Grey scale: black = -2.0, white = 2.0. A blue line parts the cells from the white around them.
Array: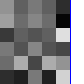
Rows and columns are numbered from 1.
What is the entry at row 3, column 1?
-1.1
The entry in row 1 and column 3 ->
-0.1
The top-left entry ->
0.3
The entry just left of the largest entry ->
-0.5
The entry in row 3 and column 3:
-0.7
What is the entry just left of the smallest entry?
-0.3
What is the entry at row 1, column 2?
-0.5
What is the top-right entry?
-1.3
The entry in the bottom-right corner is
1.3

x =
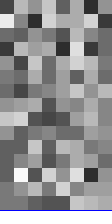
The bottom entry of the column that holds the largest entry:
-0.1
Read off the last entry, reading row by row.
0.7
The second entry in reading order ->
0.9
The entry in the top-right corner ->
0.3
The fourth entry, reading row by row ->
1.1
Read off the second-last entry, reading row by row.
0.9
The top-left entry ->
-0.9
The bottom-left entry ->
-0.1
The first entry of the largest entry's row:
-0.5
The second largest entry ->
1.7
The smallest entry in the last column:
-1.1
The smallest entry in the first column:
-1.1
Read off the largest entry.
1.9
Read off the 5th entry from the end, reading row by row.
-0.7
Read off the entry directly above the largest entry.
0.1
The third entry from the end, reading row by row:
1.1
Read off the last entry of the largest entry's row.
0.3
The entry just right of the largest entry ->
-0.7
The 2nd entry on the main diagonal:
0.1

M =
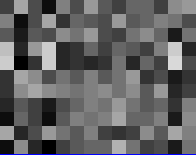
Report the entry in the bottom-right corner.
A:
-0.2
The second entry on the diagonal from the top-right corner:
-0.2
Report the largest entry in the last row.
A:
0.8
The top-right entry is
0.4
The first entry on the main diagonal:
-1.0
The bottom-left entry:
-1.8
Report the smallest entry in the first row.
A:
-1.8
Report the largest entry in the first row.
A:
0.6
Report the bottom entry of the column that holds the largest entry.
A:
-1.6
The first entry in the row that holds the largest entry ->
1.2
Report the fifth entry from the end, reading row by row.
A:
-0.2
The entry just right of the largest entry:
-0.8
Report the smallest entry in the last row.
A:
-2.0
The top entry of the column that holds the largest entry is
0.2
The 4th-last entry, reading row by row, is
-1.0
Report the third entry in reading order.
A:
-0.8
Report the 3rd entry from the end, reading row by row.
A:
-0.8
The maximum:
1.4
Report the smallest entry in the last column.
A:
-1.4
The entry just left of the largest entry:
-1.0

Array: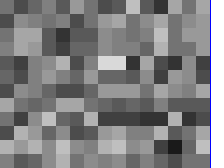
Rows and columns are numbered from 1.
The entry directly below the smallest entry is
-0.8
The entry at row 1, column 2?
-0.8
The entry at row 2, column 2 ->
0.2
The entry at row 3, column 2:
0.6
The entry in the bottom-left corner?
0.0
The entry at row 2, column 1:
-0.8
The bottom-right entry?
-0.2
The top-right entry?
0.6
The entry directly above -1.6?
-0.6
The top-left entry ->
-0.2
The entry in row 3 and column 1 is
-0.2
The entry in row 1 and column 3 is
-0.4
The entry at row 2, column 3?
0.0
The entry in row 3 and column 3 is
0.6
